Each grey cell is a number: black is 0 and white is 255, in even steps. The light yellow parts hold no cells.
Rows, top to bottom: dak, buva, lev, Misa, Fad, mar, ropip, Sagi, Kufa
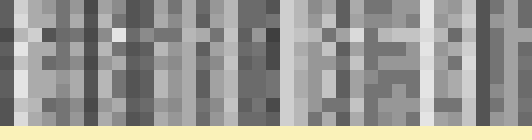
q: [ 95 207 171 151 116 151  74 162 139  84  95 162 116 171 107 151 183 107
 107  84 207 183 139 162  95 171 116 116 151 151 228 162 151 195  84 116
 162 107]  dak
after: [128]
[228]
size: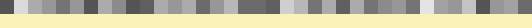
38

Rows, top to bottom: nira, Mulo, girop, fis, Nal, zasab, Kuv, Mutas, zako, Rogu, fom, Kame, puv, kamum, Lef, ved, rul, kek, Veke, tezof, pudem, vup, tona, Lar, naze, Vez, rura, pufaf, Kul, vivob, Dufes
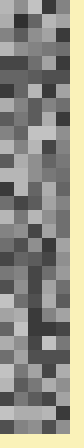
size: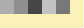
5
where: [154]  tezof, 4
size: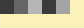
5
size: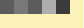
5

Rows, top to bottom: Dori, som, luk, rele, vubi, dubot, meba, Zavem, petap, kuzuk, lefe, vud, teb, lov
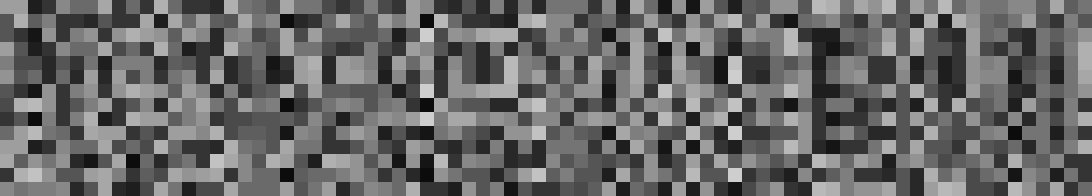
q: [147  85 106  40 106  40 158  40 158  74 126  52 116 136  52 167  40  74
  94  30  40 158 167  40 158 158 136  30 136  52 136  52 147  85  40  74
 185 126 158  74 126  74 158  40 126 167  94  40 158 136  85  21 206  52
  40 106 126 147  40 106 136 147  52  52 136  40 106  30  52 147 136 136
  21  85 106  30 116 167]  dubot
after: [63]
[126]
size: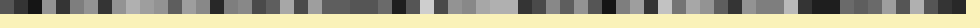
69

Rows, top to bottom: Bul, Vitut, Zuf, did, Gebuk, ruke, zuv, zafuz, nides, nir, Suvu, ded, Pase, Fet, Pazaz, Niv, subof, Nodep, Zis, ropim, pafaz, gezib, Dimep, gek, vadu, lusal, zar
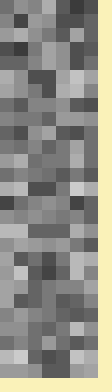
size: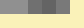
5
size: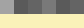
6

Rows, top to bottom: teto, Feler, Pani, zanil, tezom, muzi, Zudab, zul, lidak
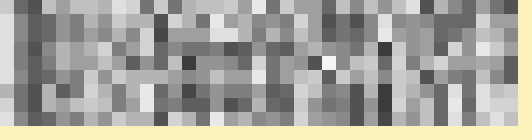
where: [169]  tezom, 34
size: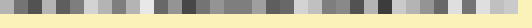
37

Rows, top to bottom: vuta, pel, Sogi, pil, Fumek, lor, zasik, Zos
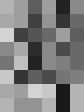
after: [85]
[105]
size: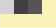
3

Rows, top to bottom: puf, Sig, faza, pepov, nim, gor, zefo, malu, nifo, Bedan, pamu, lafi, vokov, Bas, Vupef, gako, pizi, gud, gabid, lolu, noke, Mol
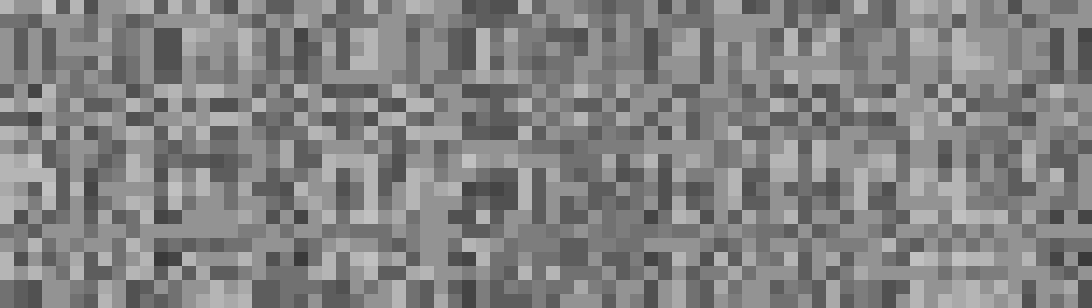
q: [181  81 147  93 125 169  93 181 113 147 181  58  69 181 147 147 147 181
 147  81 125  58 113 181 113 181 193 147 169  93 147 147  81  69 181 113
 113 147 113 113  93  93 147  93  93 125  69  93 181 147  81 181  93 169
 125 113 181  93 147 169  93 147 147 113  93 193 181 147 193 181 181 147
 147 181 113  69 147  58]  gabid
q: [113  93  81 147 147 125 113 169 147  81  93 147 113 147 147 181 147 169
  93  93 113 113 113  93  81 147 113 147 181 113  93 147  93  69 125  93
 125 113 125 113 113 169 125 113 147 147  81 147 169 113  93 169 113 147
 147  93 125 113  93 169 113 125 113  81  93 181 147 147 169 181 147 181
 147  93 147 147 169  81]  noke
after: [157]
[147]
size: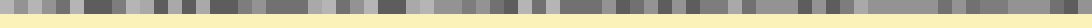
78
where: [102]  puf, 38
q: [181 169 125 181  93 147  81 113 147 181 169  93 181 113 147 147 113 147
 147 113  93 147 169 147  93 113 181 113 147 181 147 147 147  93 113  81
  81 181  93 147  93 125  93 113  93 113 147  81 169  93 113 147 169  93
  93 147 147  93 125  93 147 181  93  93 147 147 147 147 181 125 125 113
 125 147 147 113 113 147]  Vupef
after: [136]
[125]

